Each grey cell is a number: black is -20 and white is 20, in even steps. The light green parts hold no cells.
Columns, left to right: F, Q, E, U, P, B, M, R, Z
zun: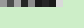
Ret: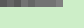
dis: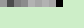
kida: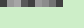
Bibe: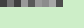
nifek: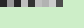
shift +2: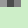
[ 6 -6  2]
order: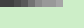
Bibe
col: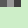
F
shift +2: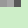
[ 6  8 -4]
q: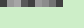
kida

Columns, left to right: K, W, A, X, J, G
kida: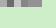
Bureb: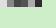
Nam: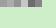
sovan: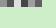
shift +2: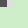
[-5 17]
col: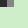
G
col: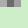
J
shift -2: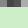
[ -1 -11  -9   5]
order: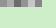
kida

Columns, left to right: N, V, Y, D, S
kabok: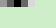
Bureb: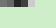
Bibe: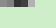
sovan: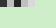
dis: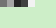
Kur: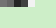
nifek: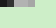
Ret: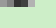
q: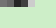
Bureb
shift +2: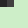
[-12  -8]
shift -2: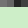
[ -4  -6 -16 -12]
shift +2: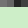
[  0  -2 -12  -8]
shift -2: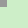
[2]

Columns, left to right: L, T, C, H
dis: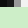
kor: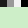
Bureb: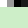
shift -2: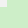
[16]
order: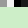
kor
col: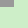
T
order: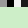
kor
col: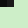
L

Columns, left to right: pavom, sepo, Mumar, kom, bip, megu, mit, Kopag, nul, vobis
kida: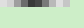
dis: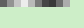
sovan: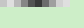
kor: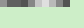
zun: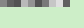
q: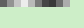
dis
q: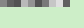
zun
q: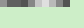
kor
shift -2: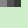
[ -1  -9 -13]
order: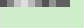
kor
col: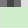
mit

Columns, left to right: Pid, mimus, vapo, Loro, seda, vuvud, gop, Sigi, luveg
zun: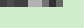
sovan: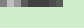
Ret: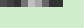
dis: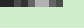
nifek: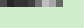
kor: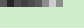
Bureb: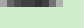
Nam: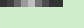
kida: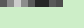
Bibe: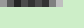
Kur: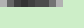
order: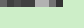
zun
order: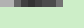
Kur
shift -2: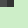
[-10 -14]
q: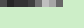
nifek

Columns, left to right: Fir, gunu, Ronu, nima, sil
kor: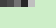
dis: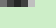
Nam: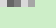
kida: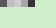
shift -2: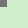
[-4]
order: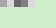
Nam
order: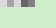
Nam
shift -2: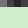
[ -4 -12 -16 -12]
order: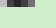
dis
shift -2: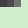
[-12 -10  -4]
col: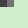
Fir

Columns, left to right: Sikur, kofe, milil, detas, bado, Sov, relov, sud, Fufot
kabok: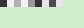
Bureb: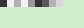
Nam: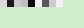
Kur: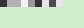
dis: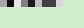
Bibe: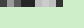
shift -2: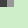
[-12   2]
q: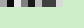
dis
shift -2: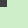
[-12]
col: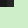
bado
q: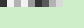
Bureb
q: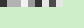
Kur

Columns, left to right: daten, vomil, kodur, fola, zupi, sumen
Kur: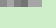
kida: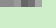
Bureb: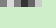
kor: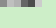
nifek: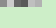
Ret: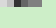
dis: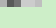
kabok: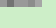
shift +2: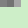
[2 0 8]
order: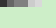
Bureb
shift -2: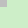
[8]
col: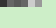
fola
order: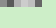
nifek

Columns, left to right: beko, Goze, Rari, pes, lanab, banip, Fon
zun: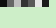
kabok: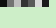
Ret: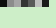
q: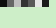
zun
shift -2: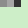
[  0   4 -14]

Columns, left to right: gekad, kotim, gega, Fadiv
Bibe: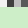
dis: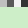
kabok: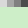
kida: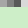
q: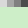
kabok
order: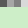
kida
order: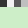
dis
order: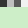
dis
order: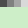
kabok

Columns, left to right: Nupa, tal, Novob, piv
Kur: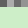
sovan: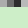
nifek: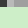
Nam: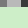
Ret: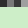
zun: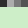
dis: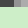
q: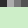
zun
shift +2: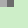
[ 9 -1]
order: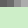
Kur

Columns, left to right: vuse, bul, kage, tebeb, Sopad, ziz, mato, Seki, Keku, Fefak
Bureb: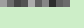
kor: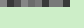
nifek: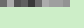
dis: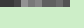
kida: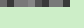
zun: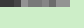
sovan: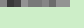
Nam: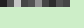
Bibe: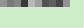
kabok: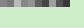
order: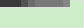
kida
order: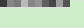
kabok
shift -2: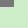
[-3 -3]
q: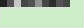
Nam
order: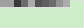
nifek
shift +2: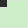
[-11]

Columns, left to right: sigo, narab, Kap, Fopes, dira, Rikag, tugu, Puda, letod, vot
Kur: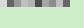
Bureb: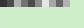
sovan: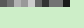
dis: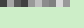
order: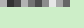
Bureb
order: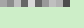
Kur

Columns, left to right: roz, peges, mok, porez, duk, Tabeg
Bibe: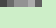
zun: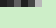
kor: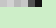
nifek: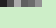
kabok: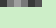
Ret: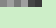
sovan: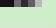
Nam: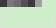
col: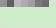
mok
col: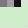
peges
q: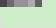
Bibe
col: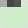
duk
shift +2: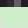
[-13 -11  -3 -13]
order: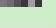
Nam

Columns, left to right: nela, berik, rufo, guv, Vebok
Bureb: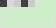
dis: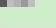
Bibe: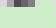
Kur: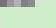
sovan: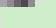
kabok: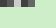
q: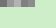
Kur
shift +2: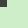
[-8]

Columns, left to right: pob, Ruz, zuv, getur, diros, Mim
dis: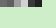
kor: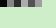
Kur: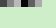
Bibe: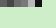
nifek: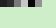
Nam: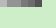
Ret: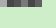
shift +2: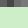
[-3 -7 -1  1]
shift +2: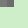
[ 1 -1]

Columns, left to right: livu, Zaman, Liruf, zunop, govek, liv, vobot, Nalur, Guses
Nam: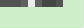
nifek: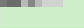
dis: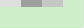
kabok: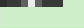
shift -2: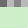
[-5  7 -1  7]
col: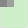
govek
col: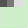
livu

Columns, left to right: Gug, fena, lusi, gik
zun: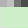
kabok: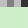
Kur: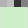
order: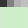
Kur
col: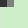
gik
